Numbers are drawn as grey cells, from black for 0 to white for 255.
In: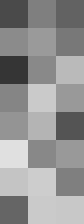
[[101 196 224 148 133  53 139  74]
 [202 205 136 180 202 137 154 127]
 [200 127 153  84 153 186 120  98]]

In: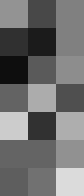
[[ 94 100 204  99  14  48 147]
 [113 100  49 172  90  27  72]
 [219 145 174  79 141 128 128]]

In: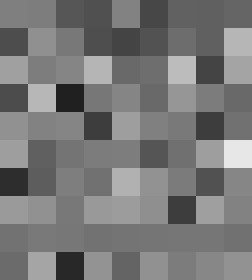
[[107 114 154  45 158 145  76 160  77 127]
 [165 121 145  93  96 130 183 125 144 125]
 [ 40 119 120 126 116 133  32 133 120  86]
 [147 114 153 113 124  61 119 181  78  80]
 [100 116 156 177 125 158 133 105  68 130]
 [145 117 143 146  85 128 105 110  82  71]
 [124 118  61 123 112 121 150 188 109  97]
 [135 118 159  81 158  61 124  68  96  96]
 [146 113 130 134 231 113 105 164 182 101]]

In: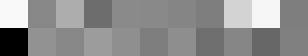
[[  0 249]
 [146 135]
 [135 173]
 [156 109]
 [143 138]
 [126 137]
 [142 133]
 [110 125]
 [134 211]
 [103 246]
 [128 126]]

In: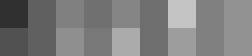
[[ 81  48]
 [ 96  96]
 [143 128]
 [120 112]
 [171 133]
 [110 110]
 [157 196]
 [128 128]
 [146 146]]

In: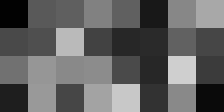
[[ 30 113  73   2]
 [153 150  79  89]
 [ 70 137 186  95]
 [163 140  66 129]
 [200  74  39  96]
 [ 50  39  42  24]
 [137 207  97 135]
 [ 10  59  70 168]]

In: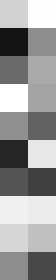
[[141 214 240  84  38 144 255 106  20 210]
 [ 72 192 235  64 231  98 163 169 142 253]]

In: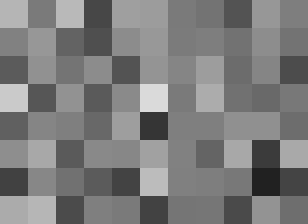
[[171  65 142  96 202  91 129 181]
 [182 135 168 133  86 145 151 122]
 [ 75 113  90 127 146 116  99 185]
 [127  91 137 104  90 140  79  71]
 [122  67 135 158 138  83 140 159]
 [ 66 188 161  53 218 148 152 156]
 [117 128 129 127 122 133 123 122]
 [118 126 100 127 172 157 126 115]
 [ 74 120 168 144 113 108 114  83]
 [147  33  59 144 105 133 141 151]
 [110  68 169 109 120  76 115 126]]
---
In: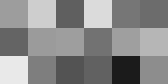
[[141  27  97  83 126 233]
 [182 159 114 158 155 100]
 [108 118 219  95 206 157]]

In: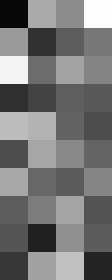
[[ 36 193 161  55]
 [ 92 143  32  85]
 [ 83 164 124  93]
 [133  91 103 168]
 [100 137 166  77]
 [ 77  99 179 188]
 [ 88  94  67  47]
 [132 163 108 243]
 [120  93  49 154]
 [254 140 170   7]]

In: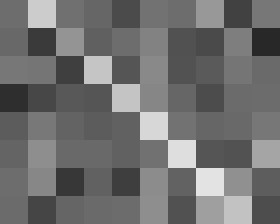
[[ 77 194 159  81 142 108 106 101  69 107]
 [ 93 144 227  98 140  62  97  55 135 109]
 [165  82  85 222 113  97 105 105 142 100]
 [119 105 102 114 215  97  92  99 120  92]
 [108 107  76 102 134 196  85  88  71  46]
 [106 117  90  82 137  85 197  63 117 119]
 [ 40 126  74  81 130 109  96 148  58 104]
 [119  65 152 109 114  75 102 112 204 109]]

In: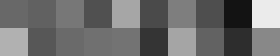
[[136  45  98 165  52 115 112 106  87 177]
 [235  19  78 126  74 166  80 119  97 104]]

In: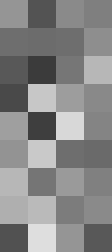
[[ 88 149 222  81]
 [138 124 186 175]
 [128 154 117 183]
 [106 110 201 147]
 [132 216  62 159]
 [137 157 199  73]
 [183 118  59  88]
 [142 110 108 110]
 [127 138  83 149]]

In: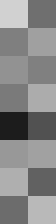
[[185 108]
 [ 97 175]
 [161 152]
 [ 81  28]
 [172 122]
 [128 146]
 [160 127]
 [111 209]]
